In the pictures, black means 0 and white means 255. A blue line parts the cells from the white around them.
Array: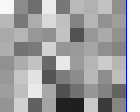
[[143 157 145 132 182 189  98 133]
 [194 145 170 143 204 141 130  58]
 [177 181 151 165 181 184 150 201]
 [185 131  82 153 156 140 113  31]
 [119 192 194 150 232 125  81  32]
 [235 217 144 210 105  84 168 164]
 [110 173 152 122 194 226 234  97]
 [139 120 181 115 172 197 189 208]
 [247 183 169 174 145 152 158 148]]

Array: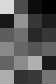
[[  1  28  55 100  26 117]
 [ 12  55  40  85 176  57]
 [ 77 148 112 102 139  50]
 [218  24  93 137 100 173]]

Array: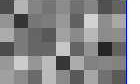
[[ 99 168 142  97 130  90]
 [ 81 141 139  38 134 113]
 [132 210 184 146 129 166]
 [113  97 138 100 172  89]
 [139 152 161 199  55 137]
 [116 125  88 103 187 186]
 [131 119 101 102 150 107]
 [180  53 122 123 204 139]
 [ 77 147 171  76 152 160]]

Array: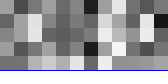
[[120  22  97 117 163]
 [ 87 229 235  79 151]
 [114  98 147 114 147]
 [230 164 185 244 145]
 [158 216 236 160 238]
 [ 31 101 124  27 104]
 [132 122 104 131 228]
 [106  97  93 100 175]
 [158 132 100 162 203]
 [120 226 228 119 179]
 [ 76 161 160  85 115]
 [159 101 133 157 114]]

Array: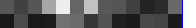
[[105  27]
 [ 43  69]
 [ 35  73]
 [ 64  26]
 [ 85  32]
 [ 88  83]
 [194  55]
 [101 107]
 [238 113]
 [167  28]
 [ 86  25]
 [ 65  76]
 [ 86  25]]

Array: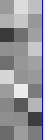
[[191 151 160 201 161 153 123 182  61 124]
 [220 198 112 146 151 147 236  89 140 157]
 [154 177  58 144 111 214 156 135 143 107]]

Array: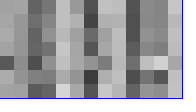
[[198 184 191 187 167 191 194]
 [133 134 138 127 209  86 142]
 [138 137 145 136 190 116 148]
 [ 83  80  80  92 110  78  99]
 [189 178 189 188 184 190 181]
 [193 176 161 167 124 175 199]
 [ 80  68 105  85 147  60  84]
 [153 177 160 165 167 148 168]
 [191 191 184 197 191 170 213]
 [118 133 145 114 144 125 100]
 [ 99 110  99 101  78 128  91]
 [164 150 150 149 141 147 160]
 [162 165 170 163  89 172 163]]
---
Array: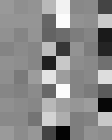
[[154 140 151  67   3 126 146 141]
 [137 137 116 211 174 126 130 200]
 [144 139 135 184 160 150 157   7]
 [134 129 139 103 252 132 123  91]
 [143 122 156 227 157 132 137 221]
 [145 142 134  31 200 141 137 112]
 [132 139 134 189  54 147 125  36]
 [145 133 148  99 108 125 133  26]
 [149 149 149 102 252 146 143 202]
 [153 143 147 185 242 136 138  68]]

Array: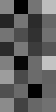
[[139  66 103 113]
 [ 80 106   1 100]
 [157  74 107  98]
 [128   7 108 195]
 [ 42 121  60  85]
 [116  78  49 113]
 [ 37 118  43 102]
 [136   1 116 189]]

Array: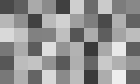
[[120 175 100 216 138 188  58 173 238  98]
 [ 87 188 195 146  89 175 101 201 176 151]
 [120 171  92 222 148 178  58 169 233  95]
 [217 195 129 130 191  85 172  94 164 189]
 [183 144  65 186 209 159 126  74 176  98]
 [ 73  95 170 139  64 207 107 203 124 136]]

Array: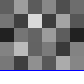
[[120  63 144  88 171 134]
 [131 187  99 123  57 131]
 [ 33 117 100 156  93  33]
 [117  63 217  61 164  86]
 [ 95 157  91 136  78 109]]

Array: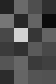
[[ 44 101  84  82]
 [ 85 103  58  64]
 [ 59  49  90  73]
 [ 72 210  54 100]
 [118  39 100  11]
 [ 35 106  78  48]]

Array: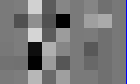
[[122 125 183 106 159 122 122 112 120]
 [114 113   1 156  86 122 104 112 120]
 [120 125  14 175 134 122  88 112 120]
 [122 125 213  92 156 122 123 112 120]
 [122  80 143  80   1 122 159 170 120]
 [122 125 209  91 134 122 133 112 120]]

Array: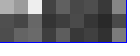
[[ 77 100 106  62  93  56  64  49 123]
 [ 79  70 103  52  62  74  54  41  73]
 [177 155 238  67  96  72  78  57 134]]
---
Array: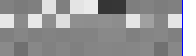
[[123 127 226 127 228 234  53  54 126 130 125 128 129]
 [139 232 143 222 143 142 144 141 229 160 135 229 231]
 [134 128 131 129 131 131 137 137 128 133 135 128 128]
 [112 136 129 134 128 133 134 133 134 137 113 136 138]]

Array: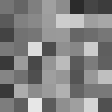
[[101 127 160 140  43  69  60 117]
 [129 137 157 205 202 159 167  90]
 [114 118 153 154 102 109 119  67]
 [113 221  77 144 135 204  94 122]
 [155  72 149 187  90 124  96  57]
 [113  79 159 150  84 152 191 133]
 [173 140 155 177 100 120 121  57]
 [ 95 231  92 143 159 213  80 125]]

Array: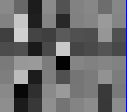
[[103  28 138  82 130 135 109 135 137]
 [199  31 132  40 129 133 154 133 130]
 [208  68  63  90  80  78 150  80  63]
 [ 80  26  73 201  69  74  84  72  76]
 [152 154 124   2 133 129 133 130 122]
 [188  28 126  80 117 123 146 124 126]
 [  7  47 138 154 118 123  57 121 137]
 [ 27  56 143 116 132 140  56 140 142]]

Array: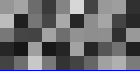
[[164 108  58 132 215  68 153 158  48 150]
 [ 31 118  70 169  39 142 166  68  40 188]
 [ 69  67 163 110 146 142 143  47 153 120]
 [ 22 159  24  37 163  38  86 114  32  38]
 [111 200 120  51  67 102 161 176 123  67]]

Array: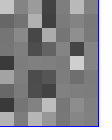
[[132 155  67 126 185 130 197]
 [115 177  64 123 131 121 103]
 [137  71 172 117 143 122 117]
 [127  77  99 132  69 132 118]
 [125 128 127 124 207 132  58]
 [126  76  85 125 111 124 163]
 [123  77  67 129 126 125 104]
 [117 130 189 119 141 128  57]
 [125 182 151 120 134 129 180]]

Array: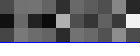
[[114 115 100  47 105  92  79 134  39  75]
 [105  34  11 176  78  54  97  57 242  17]
 [121 108 100  43 114 105  82 142  76  69]]
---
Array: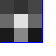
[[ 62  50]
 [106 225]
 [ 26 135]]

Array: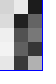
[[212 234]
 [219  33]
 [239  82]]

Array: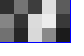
[[ 47 116]
 [133  52]
 [113  37]]

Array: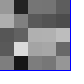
[[152  34]
 [174 128]
 [ 86  97]]

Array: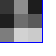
[[ 54 141]
 [ 31 109]
 [125 210]]

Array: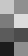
[[199 143]
 [124 220]
 [ 91  76]]

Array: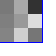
[[121 169]
 [127 153]
 [132 208]]

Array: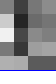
[[128  63]
 [204  37]
 [241  71]]

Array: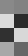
[[137 130]
 [218  43]
 [ 48 216]]
